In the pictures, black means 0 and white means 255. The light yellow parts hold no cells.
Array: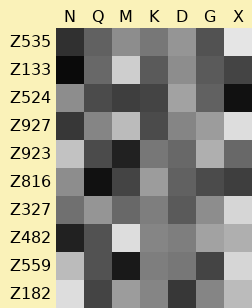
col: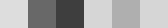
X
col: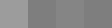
K
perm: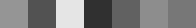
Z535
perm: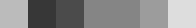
Z927
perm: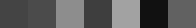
Z524
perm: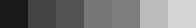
Z559
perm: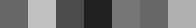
Z923

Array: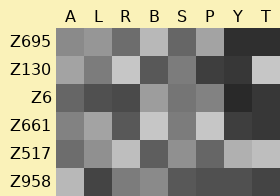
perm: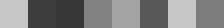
Z661
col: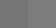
S
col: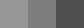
L
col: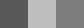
R

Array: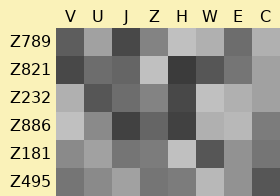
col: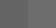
J
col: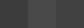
H
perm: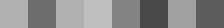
Z789
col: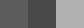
V
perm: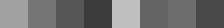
Z821
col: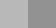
E
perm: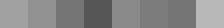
Z495

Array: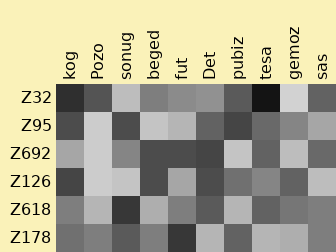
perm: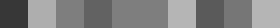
Z618
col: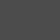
beged
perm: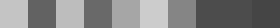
Z692
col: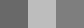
sas
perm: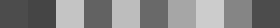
Z692
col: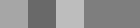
sas

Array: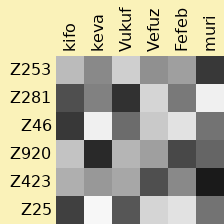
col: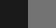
muri
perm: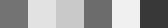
Z46

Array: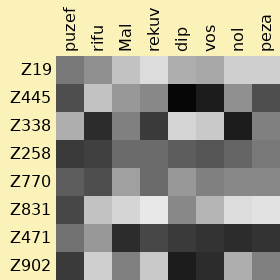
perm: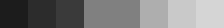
Z338
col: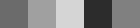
Mal
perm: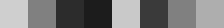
Z902

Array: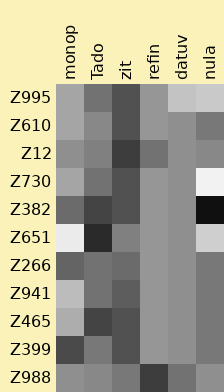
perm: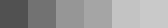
Z995
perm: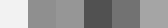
Z730
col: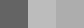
monop
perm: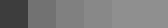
Z12

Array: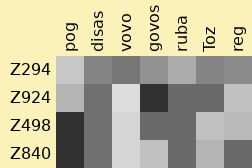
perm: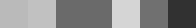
Z498
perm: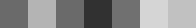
Z840
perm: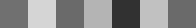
Z840

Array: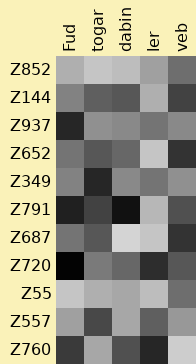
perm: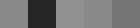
Z937
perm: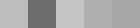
Z55
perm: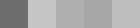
Z55
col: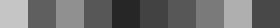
togar

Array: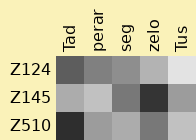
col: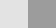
Tus
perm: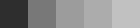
Z510
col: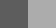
Tad
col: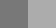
seg
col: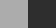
Tad
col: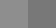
seg

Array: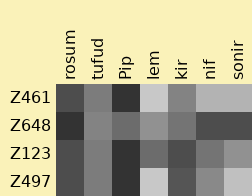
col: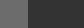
Pip
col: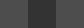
rosum
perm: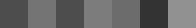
Z123
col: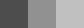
sonir
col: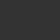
Pip
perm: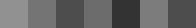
Z123
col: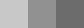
lem

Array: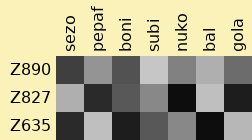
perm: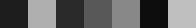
Z827
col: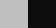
bal
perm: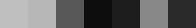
Z635

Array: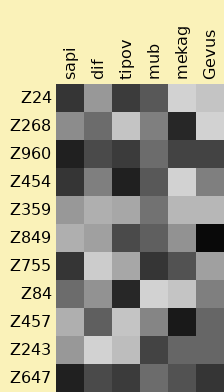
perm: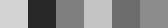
Z268
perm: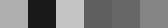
Z457

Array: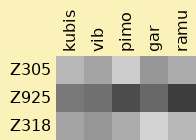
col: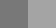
kubis
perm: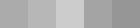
Z305
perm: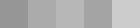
Z305
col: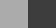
ramu
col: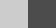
pimo
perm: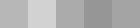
Z318
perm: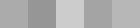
Z305

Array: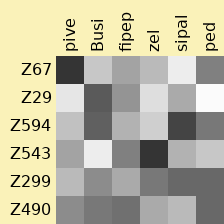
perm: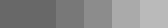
Z299
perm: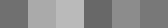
Z490
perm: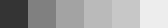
Z67
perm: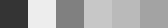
Z67
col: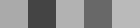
sipal
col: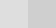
zel
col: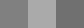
fipep

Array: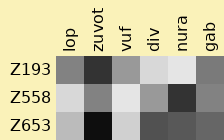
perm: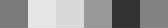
Z193
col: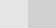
vuf
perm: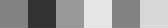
Z558
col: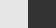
nura

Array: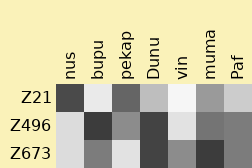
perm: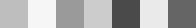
Z21
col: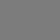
Paf
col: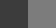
bupu
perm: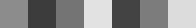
Z496
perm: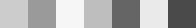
Z21
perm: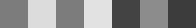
Z673
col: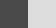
nus

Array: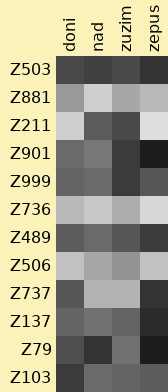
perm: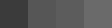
Z489
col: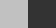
zepus
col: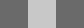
nad
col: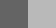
doni
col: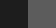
zepus
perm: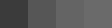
Z999
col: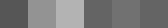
zuzim

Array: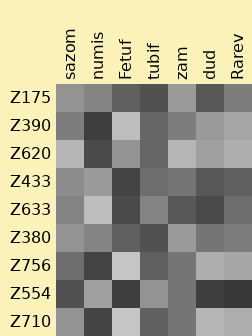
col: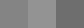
sazom
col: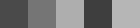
dud
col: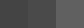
Fetuf

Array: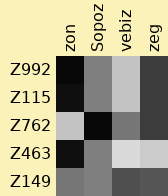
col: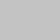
vebiz
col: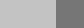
vebiz
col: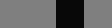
Sopoz
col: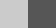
zeg
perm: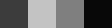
Z992
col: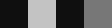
zon

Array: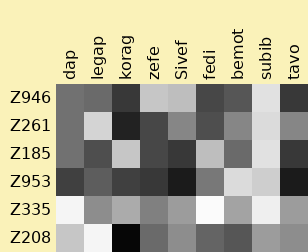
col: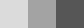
bemot
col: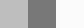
fedi
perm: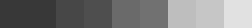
Z185

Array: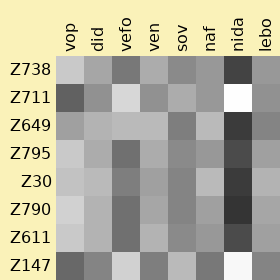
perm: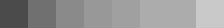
Z795
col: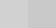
vop
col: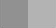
did
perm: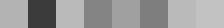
Z30

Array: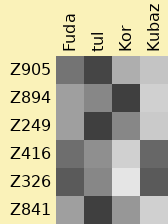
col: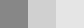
Kor
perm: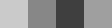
Z249
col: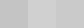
Kubaz
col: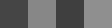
tul
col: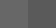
Kubaz
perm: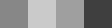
Z249

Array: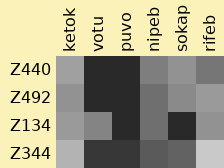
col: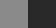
sokap
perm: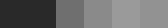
Z492
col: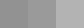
ketok
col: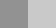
rifeb
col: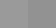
rifeb
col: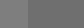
nipeb

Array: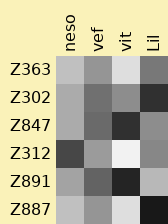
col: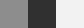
vit
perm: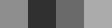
Z847
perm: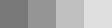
Z363
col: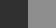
Lil
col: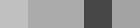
neso

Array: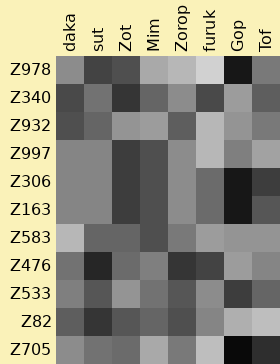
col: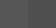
Zorop
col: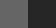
sut
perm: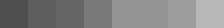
Z932
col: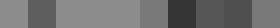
Zorop
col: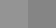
Tof

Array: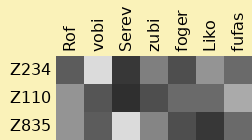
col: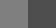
zubi
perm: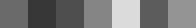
Z835
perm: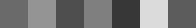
Z234

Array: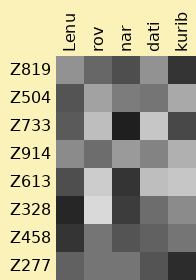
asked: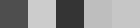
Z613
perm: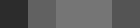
Z277

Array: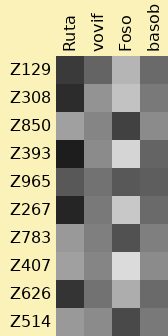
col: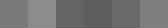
basob
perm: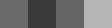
Z129

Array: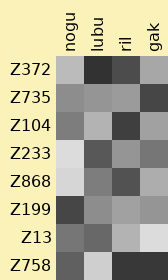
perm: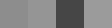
Z735
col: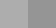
gak
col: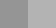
lubu

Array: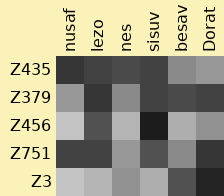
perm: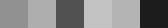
Z456
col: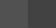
lezo
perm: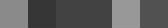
Z751
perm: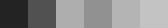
Z3
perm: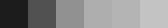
Z456

